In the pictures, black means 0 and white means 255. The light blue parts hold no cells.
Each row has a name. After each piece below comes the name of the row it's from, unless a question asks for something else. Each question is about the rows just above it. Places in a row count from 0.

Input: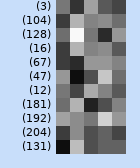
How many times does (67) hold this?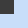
1
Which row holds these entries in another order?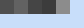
(204)

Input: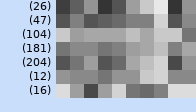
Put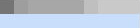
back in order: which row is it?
(104)
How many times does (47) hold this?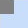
3
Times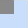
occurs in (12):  4
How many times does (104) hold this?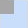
4
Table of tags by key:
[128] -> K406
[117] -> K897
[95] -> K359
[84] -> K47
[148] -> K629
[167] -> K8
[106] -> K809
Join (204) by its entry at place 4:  K809
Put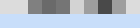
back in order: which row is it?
(16)

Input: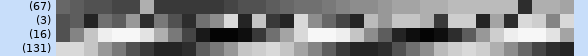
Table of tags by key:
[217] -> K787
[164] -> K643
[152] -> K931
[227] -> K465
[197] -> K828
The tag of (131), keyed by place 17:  K643
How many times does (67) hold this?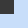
5
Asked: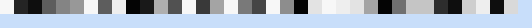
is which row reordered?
(16)
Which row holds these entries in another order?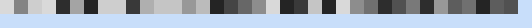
(3)
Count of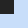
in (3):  5
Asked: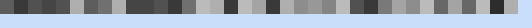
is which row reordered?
(67)
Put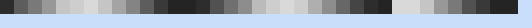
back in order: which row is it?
(131)

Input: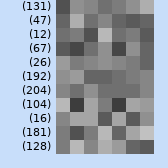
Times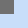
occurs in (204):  4
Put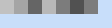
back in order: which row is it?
(181)

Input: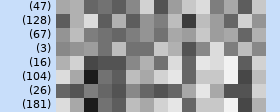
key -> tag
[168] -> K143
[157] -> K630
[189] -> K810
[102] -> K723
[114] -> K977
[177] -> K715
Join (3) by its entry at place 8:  K715
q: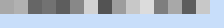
(47)
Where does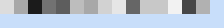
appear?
(181)
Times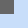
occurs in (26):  4
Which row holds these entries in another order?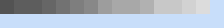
(47)

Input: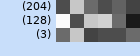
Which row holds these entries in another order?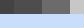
(3)
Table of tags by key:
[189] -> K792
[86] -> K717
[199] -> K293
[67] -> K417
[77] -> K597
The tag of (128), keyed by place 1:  K597
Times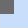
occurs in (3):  2
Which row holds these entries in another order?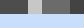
(3)
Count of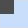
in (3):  2
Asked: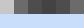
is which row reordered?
(3)

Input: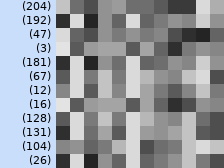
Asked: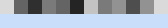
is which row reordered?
(26)
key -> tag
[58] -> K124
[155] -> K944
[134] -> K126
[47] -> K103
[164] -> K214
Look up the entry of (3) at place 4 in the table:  K214
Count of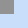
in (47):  2
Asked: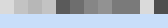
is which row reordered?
(128)

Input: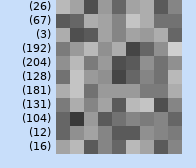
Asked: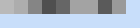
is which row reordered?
(26)
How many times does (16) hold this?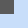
2
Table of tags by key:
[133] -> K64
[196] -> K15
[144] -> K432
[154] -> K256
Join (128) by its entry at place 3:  K432
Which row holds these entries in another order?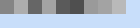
(26)

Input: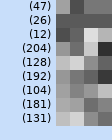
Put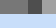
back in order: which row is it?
(47)
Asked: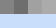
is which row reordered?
(181)
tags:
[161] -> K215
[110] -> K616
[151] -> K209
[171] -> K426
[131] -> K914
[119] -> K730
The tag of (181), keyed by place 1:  K215
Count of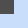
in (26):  0

